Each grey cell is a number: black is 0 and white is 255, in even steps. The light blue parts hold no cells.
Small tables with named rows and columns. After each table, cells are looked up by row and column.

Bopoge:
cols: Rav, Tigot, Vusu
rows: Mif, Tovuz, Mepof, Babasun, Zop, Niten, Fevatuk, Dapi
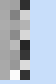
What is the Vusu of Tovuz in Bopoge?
210
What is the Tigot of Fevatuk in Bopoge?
152
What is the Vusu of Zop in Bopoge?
37
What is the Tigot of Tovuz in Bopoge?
130
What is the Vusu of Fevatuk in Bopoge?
219
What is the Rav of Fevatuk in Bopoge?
169
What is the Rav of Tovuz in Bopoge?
169
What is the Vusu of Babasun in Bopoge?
215
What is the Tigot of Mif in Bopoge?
162
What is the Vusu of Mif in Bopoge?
47
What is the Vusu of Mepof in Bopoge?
179
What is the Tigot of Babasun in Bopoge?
139
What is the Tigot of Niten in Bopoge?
157
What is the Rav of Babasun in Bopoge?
169
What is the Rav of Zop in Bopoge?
167
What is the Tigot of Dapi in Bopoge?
251
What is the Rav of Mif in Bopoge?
166
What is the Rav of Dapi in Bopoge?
170
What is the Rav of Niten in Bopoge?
165
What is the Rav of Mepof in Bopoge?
172

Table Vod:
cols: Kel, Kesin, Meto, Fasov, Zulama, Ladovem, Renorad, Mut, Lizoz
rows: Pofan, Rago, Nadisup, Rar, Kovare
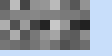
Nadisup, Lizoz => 33
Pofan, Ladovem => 186
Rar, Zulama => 148
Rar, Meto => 85
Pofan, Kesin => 188
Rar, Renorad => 98
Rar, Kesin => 172
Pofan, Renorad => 115
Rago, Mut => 122
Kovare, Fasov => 117

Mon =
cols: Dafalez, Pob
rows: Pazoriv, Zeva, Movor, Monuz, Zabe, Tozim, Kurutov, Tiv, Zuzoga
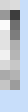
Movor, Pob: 111
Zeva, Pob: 61
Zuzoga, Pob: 156
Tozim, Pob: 181
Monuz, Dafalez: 226
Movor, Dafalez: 250
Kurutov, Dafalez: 216
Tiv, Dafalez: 170
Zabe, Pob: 175

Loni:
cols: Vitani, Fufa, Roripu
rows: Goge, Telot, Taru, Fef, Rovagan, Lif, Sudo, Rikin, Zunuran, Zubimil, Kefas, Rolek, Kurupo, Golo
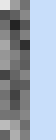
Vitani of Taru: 110
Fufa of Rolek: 114
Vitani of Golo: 100
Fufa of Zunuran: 89
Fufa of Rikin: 101
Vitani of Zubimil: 113
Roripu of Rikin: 132
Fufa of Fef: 84
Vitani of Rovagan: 167
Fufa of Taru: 35
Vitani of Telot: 77
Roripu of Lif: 98
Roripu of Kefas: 123
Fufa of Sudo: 114
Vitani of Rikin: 68
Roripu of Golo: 128
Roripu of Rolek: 134
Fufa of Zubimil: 66
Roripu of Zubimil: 125
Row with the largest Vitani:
Goge

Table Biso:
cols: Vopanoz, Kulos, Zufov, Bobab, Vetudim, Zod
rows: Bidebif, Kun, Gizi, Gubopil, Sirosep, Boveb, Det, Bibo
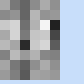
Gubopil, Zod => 70
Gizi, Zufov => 112
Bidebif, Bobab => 140
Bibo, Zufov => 90
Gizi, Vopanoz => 201
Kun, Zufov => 101
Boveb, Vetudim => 135
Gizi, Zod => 33
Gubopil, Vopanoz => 169
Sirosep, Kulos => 166
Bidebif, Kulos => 120
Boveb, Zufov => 154
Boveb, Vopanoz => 130
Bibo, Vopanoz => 154
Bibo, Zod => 152
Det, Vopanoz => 165

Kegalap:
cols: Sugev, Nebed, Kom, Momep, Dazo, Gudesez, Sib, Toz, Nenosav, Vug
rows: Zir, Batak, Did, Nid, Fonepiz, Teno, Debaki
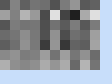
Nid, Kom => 141
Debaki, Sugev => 175
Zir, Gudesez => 82
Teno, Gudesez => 115
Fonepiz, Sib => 55
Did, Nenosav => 88
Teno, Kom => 124
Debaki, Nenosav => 180
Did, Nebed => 124
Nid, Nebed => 117
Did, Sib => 91
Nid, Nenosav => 102
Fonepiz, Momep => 121
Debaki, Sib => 171
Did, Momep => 118
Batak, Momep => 153
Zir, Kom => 96
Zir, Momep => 116
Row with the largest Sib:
Debaki

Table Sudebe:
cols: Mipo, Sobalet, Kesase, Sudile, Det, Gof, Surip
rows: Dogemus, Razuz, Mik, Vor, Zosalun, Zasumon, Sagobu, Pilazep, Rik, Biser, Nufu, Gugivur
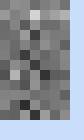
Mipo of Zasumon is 125
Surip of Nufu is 124
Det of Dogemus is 126
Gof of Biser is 120
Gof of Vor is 122
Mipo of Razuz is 152
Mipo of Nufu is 135
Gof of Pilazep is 94
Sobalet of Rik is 107
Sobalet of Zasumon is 104
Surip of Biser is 98
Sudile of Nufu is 139

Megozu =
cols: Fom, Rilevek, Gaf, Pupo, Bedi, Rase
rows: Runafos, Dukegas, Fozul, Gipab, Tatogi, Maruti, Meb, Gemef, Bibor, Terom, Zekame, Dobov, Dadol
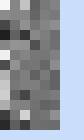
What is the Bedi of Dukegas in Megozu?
126
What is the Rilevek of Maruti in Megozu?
123
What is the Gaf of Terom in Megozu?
70
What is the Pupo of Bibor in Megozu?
126
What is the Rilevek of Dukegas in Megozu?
133
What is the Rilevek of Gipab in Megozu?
97
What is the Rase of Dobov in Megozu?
143
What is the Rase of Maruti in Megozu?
128
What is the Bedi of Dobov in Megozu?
116
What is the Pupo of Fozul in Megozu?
117
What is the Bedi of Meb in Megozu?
104
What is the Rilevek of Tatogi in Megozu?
147
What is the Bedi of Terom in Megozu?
117
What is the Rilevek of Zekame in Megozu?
131
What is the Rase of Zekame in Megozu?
104
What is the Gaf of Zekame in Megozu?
129
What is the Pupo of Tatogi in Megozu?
80
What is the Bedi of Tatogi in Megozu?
122
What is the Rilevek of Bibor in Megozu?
119
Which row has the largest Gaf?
Dobov

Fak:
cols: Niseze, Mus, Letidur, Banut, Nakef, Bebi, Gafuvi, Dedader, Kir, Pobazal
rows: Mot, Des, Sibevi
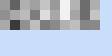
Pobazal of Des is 196
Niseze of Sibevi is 169
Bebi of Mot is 153
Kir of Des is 109
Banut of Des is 125
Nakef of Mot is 196
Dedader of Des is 165
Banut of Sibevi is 190
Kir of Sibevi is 134
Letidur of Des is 187
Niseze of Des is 144
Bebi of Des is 167
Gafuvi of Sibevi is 177
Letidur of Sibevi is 145
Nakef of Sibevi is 124
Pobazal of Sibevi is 137
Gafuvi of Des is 241
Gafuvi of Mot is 242
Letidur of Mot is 176
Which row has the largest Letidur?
Des

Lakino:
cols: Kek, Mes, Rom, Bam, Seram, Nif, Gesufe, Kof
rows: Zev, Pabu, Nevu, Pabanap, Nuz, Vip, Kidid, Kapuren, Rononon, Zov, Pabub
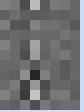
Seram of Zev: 89
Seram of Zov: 88
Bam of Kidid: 88
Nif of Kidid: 104
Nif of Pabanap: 105
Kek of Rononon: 107
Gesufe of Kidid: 91
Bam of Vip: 157
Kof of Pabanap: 107
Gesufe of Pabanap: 116
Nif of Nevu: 113
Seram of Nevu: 113

